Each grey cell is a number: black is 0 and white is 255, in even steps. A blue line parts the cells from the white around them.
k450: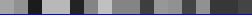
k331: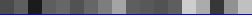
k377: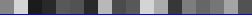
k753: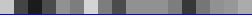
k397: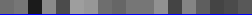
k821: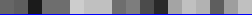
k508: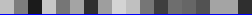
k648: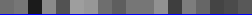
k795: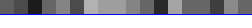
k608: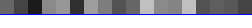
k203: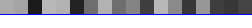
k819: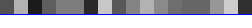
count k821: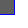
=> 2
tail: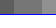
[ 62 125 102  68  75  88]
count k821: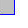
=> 4
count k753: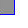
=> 5
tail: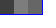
[68 75 88]
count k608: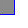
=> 2
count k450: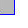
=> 2

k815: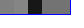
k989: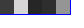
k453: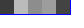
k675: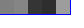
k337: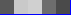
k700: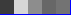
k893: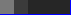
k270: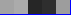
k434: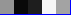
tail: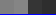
[157]
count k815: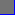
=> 2
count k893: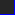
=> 3

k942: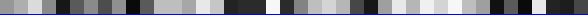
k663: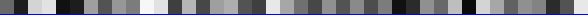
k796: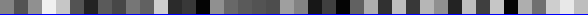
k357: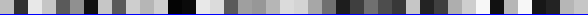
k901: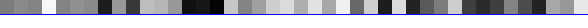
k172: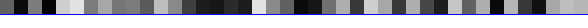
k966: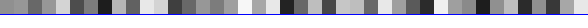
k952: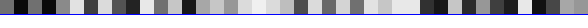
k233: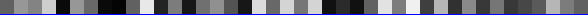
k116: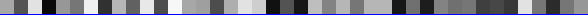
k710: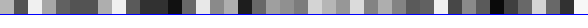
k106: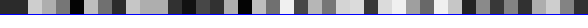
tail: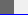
[198  35 138  56 131  49 174 206 131  49]
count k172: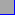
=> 3

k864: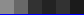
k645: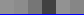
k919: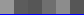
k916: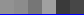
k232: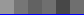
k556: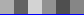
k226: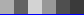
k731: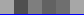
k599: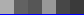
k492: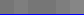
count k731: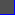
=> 1
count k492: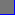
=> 3
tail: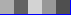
[58]

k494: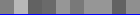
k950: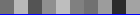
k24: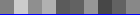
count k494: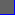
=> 2
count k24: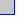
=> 0
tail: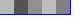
[113 156  43 163]
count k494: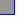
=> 3

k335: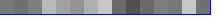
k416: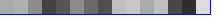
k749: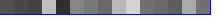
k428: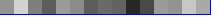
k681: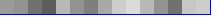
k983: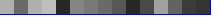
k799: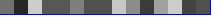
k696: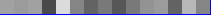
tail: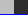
[133 121 106 184 211 113 106  93 169 113]
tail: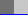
[205]
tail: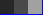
[99 59 52]
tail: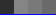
[184 211 113 106  93 169 113]
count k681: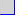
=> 0
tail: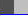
[199 169 191  73  46 219]

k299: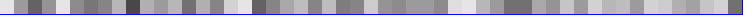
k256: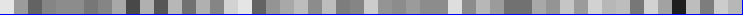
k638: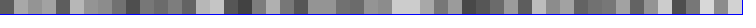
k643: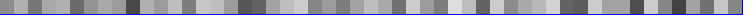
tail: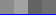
[119 162  99 148 204  78 119 216 140 210]
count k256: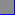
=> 7
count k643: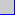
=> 5
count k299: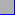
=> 3
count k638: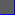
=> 3
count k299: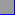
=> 7

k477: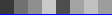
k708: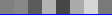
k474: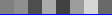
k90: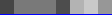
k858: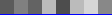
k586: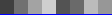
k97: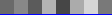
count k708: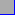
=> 1
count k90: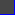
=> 1

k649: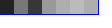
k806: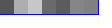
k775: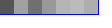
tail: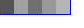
[187 174]
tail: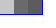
[134 128]

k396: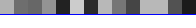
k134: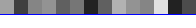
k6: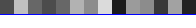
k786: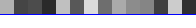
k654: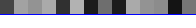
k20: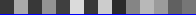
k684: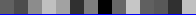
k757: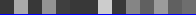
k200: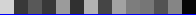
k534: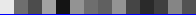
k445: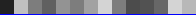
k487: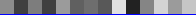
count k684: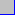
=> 2
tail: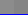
[ 63 204  48]
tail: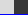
[204  42 133 184 155  96 118]
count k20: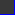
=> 3
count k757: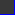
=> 5

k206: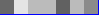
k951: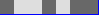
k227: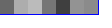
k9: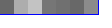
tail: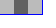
[139]
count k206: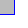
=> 3
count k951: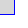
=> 0
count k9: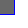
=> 2
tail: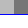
[ 63 147 139]
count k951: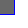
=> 4

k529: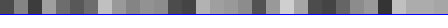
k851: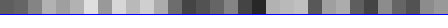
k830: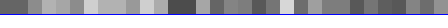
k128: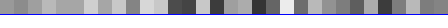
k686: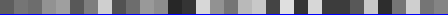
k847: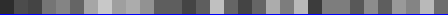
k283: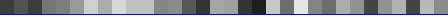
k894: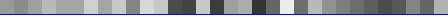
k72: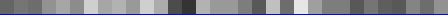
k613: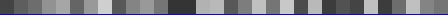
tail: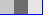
[132 109 172 146  68 146 178  68 185 140]
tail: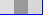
[185 207 172 109  68  82 101 132  68  39 178 185 192  88 159 172  94  68
 140 101  82 140 153]
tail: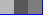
[192 117 200  76 185  60  82  68 192  60 109 192 132 117]
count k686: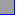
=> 1
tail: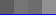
[159  88 125 207  82 109 153 140  39  52 215 146 117 185 200  68 223  52
 215  60  60  88 200  45 117 207 117 132]
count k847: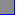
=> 1
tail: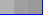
[140  82 153 207 166  76  68 101 140 153  52 192 172 172 166]

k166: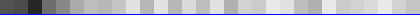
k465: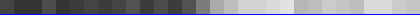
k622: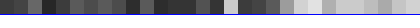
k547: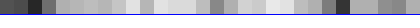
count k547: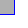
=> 6
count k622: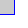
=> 3
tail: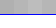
[197 226 182 226 218 218 189 136 176 210 203 233 226 189 176 124  52 176
 176 143 136 176]
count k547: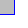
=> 3
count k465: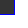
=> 3

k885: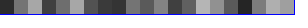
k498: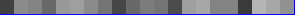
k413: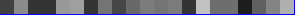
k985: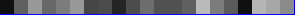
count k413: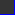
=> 4
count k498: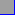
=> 2
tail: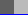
[124  90  16 181 167 139]
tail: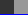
[159  52 116  70 104 124 116 124  52 193 110 110  29  96 131 175]
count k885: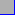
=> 1
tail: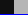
[167 139]

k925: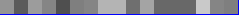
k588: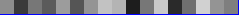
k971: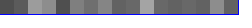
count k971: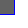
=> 4
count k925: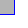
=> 2
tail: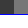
[ 91 156  85 148 194 180  29 119 201  42 111 209 148 127]
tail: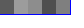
[111 133  98 104 164 104  98 104  98 141  98]
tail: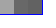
[104  98 141  98]
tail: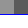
[156 133  79 127 133 180 180 111 164 104 104 104 201 133 127]

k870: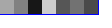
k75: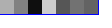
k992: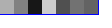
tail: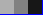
[205  80 114  99]
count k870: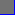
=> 1
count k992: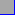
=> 0
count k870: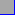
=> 1
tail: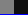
[205  86 114  99]
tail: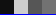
[99]

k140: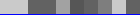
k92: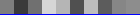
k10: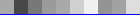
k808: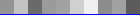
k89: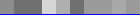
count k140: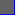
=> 4
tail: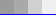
[148 162 222]
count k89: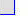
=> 0
